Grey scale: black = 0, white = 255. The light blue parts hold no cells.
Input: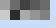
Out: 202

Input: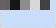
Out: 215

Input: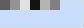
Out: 225

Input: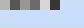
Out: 215

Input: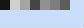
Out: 208

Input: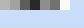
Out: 250

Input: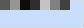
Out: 196
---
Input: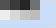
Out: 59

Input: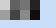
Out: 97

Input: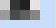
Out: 53

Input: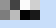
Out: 67

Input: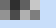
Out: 47

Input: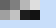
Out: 127
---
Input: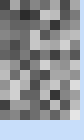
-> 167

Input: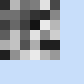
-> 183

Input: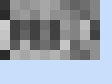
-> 155

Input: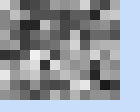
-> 157

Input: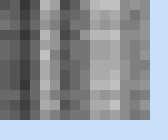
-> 95
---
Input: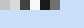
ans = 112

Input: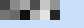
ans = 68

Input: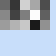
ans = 66

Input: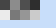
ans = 79

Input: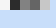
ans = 130

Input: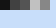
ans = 84

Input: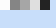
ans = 166

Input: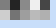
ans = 116
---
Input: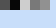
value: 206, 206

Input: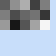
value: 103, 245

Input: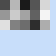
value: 163, 244

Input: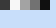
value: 163, 247

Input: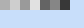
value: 225, 225

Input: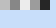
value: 236, 236

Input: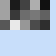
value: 109, 233

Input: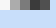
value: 123, 247
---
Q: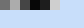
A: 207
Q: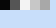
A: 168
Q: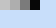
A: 7
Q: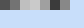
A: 136
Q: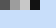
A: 18
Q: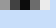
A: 235
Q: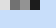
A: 28
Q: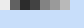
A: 185
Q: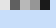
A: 26
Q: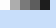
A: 29
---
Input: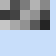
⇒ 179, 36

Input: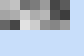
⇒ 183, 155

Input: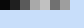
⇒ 7, 158

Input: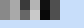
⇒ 137, 79

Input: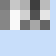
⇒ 122, 100

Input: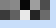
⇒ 128, 107

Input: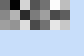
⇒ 103, 200
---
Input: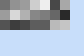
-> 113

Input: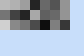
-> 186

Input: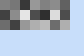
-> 129

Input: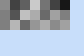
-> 139

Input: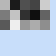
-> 183

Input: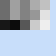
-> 109

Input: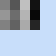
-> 129
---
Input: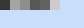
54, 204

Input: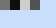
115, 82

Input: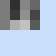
124, 90

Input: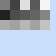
124, 194

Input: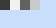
57, 201

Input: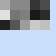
169, 192

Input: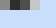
137, 198

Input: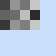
67, 199

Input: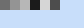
110, 77

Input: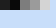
30, 212
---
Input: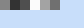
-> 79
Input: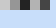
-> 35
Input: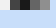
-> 25
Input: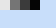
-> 59
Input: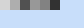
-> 81
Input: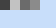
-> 107
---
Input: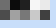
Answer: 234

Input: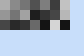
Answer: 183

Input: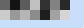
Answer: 41

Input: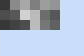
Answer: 87

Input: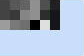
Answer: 22

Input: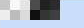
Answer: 43

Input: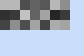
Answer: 58

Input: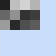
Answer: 61
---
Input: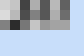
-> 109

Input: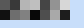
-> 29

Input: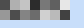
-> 65

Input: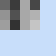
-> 178

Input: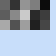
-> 61

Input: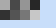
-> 199

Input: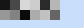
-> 101

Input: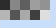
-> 222

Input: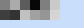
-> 213

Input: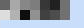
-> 113
